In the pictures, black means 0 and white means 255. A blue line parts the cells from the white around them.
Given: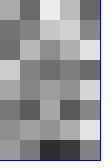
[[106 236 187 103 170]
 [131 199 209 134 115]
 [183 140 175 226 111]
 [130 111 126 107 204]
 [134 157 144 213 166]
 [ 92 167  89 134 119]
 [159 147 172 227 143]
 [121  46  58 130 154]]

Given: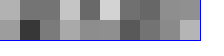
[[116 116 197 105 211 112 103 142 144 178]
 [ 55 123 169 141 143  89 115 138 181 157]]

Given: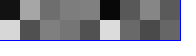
[[166 110 125 128   8  88 134  90  18]
 [ 80 127 117  81 220 105  74 102 215]]

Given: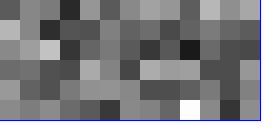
[[135 123  41 150  90 137 162 150  93 183 143 167  91]
 [135  46  84  81 128  98 109  74  98 123 102  92 182]
 [158 194  54 101 121  90  56  88  26 106  77  73 137]
 [113  81  75 170 131  70 172 156 159  77  77 151 108]
 [ 98  81 122 145 147 136  78  78  95 122  76 129 153]
 [125 139 107  90  57 137 130 102 253 137  53 141 138]]

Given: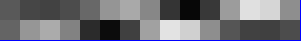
[[ 70  66  76 104 149 169 135  52   7  56 156 224 214 142  89]
 [150 171 130  43  12  64 161 227 208 142  85  65  64  76 100]]

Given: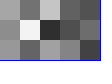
[[114 197  97  82 166]
 [243  47  79 109 141]
 [100 161 132  66 152]]

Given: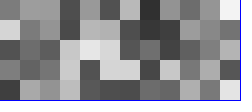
[[157 156  78 153  81 185  48 147 109 149 243 124]
 [123 148  74 183 178  78  55  63 156 136 115 213]
 [109  93 200 230 215  85 111  67  96 127 180  82]
 [ 99 117 203  82 213 212  71 200 120 173  86 126]
 [169 147 189  88  78  76 108 102 175 121 228  63]]

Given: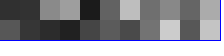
[[ 50 138 158  27  98 190 111 136 101 171  48]
 [ 54  44  33  69  91  74 115 204  87 196  87]]
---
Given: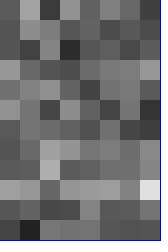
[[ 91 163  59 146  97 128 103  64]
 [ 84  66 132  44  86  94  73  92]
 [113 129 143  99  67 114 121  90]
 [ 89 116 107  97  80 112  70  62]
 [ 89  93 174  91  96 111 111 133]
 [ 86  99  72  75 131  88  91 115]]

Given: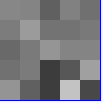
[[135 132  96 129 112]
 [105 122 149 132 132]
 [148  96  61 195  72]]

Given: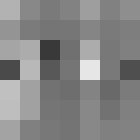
[[178 136 122 130 158 129 142]
 [165 172  57 112 172 120 128]
 [192 161 114 110 131 105 123]
 [163 128 120 116 136 128 130]]

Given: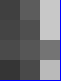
[[ 64  92 200]
 [ 74  86 116]]

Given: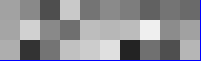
[[162 137  78 201 116 138 125  97 116 106]
 [174  51 116 193 204 224  35 112  79 182]]

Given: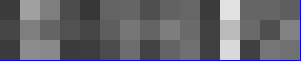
[[ 59 160 126  75  55  99 101  79  98 102  59 225 101 101  94]
 [ 59 140 137  59  60  75 109  66  99 111  63 217  64 117 113]]

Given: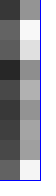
[[ 55 148]
 [ 92 224]
 [ 72 177]
 [ 63 164]
 [ 98 245]]
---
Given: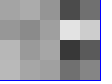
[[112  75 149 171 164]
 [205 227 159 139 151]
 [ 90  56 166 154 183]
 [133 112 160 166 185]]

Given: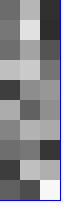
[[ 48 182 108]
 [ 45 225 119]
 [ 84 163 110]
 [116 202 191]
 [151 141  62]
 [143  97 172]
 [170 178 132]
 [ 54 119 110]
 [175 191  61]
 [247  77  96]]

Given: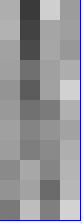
[[156 207  58 174]
 [159 165  66 178]
 [152 166  74 162]
 [173 160 112 160]
 [209 161  92 148]
 [176 123 113 153]
 [162 147 132 160]
 [174 138 126 157]
 [180 133 167 138]
 [183 107 162 147]
 [210 127 189 121]]

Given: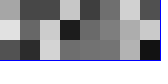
[[ 80 209 111  62 199  72  71 166]
 [202 173 126 106  28 204 103 225]
 [ 18 179 116 114 110 212  44  82]]

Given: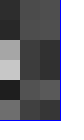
[[ 78  75  45]
 [ 79  77  40]
 [ 49  61 166]
 [ 48  60 199]
 [ 89  82  30]
 [ 54  64 110]]

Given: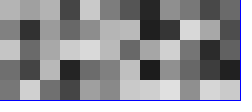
[[106  72 120 143  38  85 125 201  69 179 160 180]
 [ 77 168 216  53  31 186 181 141 104 155  49 129]
 [ 97  43 117 208 166 104 186 217 204 168 106 197]
 [ 33  61 103 144  28 191 128 108  36 184  68 111]
 [202 214 143 224 207 201 137 159  69 112 208 119]]

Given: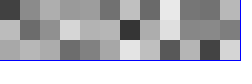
[[184 114 118 233 106 192 113 157 154 174 139  65]
 [126 137 135 223 173  53 182 179 214 144 108 188]
 [213  67 181  88 191 228 167 129 109 172 183 168]]
